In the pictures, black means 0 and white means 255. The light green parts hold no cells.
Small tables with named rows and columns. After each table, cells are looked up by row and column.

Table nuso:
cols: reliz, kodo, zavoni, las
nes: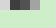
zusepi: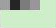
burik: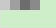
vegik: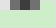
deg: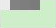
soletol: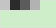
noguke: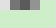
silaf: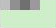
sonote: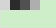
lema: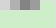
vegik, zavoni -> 61
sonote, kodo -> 43
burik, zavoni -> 109
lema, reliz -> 213
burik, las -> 138
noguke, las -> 147
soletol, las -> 178
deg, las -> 123

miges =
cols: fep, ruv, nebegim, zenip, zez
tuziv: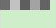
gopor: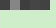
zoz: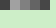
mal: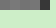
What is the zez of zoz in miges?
71
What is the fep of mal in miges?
115
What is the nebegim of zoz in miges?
128
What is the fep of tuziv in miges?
109
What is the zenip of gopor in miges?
69
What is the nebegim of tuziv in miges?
94
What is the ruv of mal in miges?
121
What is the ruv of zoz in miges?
161
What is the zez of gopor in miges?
66
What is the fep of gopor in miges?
65
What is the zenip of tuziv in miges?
163
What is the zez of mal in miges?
55
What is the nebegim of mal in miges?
115
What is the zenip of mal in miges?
118
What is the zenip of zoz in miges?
100
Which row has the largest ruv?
tuziv

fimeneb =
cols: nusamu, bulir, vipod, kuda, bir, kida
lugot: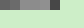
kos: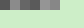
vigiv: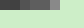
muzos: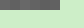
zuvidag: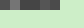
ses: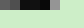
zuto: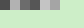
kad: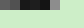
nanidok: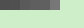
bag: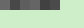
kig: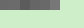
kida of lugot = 71
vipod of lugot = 141
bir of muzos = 95
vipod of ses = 14
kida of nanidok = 119
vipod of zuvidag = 69
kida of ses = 149
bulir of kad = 81
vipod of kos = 102
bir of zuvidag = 85
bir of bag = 65
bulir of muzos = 97
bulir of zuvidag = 117
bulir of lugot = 107
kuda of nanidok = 95
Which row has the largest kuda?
lugot

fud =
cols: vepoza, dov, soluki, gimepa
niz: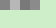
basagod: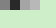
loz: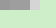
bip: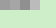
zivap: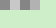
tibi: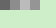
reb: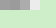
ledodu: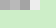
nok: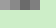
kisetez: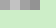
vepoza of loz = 153
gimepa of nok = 127
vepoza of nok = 157
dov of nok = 137
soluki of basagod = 165
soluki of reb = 172
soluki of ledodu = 164
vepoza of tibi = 102
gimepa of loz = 213
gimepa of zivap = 178
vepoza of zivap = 139
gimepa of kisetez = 147
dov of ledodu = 185
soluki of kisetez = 162
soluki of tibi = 187
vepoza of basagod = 129
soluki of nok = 107
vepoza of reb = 159
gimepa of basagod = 184
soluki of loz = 158

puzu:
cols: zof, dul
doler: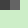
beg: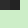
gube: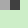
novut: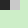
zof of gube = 169
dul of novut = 201
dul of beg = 35
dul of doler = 100
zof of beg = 44
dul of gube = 64
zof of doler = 64
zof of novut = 39
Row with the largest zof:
gube

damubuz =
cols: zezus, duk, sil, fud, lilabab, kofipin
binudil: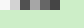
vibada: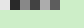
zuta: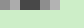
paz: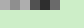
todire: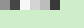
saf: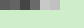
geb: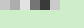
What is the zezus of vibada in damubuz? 230
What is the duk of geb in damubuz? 173
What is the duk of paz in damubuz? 143
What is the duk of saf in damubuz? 100
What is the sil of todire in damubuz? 247
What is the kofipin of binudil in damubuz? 69
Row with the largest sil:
todire

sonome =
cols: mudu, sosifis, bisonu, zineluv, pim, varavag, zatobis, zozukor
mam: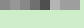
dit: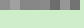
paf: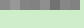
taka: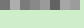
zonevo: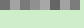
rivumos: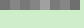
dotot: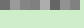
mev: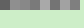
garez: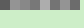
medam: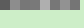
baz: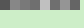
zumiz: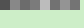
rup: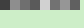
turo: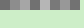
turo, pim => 182
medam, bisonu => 119
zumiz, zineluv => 123
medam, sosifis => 141
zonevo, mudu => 113
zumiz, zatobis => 148
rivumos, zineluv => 132
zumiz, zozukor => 116
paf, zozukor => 130
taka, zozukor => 156
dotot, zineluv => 128
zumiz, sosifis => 136

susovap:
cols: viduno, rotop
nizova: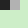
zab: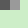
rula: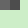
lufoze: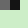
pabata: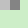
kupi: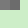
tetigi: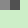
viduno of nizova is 35
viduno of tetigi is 136
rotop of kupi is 108
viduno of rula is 101
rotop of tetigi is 81
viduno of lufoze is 104
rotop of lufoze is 20
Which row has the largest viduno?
pabata

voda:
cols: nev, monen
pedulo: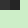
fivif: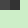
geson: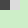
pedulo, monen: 37
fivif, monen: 51
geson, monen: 220
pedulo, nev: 50
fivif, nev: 69
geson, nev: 70

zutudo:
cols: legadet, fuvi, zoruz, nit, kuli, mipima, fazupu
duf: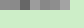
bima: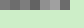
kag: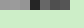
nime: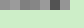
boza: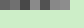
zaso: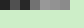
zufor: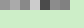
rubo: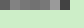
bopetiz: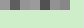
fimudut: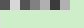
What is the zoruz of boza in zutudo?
72
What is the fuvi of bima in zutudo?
109
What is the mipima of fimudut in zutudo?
59
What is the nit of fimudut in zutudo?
129
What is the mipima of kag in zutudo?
79
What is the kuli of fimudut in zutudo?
176
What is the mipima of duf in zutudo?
142
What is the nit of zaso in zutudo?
114
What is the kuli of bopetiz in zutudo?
81
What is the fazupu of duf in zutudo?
163
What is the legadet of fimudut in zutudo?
84
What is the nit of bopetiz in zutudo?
155
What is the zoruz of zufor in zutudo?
137
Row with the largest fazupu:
fimudut

